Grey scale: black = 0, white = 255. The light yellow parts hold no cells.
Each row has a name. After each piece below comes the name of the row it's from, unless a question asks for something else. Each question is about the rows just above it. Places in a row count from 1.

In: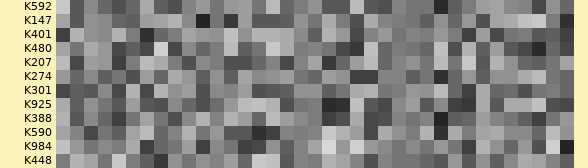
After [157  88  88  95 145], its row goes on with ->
[117 170 124  80 170 131 124 117  95 145 103 151  80 163 170 192 199 124
  49]
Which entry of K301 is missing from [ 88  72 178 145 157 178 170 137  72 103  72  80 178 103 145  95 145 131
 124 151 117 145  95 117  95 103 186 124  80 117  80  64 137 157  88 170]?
[109]
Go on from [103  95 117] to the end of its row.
[163]

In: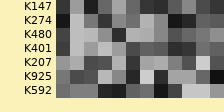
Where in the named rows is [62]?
K401, 1
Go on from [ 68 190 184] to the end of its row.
[143  46 178 172 135  82 103 119 143]
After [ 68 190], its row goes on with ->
[184 143  46 178 172 135  82 103 119 143]
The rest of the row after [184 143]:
[ 46 178 172 135  82 103 119 143]

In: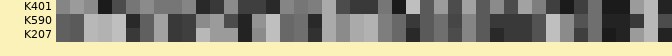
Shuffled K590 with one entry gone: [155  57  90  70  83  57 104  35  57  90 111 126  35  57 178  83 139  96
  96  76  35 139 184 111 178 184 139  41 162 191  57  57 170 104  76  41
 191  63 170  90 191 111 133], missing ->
[147]
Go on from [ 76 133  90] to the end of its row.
[ 41  57  57  83 191 139  63 111  27  35 155 184  35]
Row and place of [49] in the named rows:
K207, 19
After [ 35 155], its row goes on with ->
[184  35]
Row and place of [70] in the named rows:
K590, 29

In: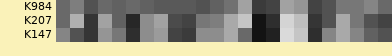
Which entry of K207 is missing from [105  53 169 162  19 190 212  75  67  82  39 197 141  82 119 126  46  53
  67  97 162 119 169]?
[176]
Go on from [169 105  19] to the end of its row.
[ 33 218 197  46 133 169 133  97  82]
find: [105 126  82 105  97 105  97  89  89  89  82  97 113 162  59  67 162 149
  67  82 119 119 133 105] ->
K984
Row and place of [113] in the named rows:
K984, 13
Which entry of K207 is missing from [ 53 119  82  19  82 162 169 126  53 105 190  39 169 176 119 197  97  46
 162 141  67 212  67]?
[75]
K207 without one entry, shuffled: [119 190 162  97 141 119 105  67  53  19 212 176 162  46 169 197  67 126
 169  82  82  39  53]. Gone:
[75]

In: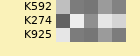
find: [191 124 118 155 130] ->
K592
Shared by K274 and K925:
[230]

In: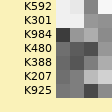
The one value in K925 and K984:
[139]
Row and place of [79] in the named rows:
K480, 3
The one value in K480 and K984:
[151]
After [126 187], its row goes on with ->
[209]
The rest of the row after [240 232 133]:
[247]
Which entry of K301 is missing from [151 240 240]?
[145]
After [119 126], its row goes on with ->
[ 73 139]

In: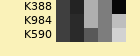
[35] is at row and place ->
K388, 2
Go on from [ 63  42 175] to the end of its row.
[125 190]

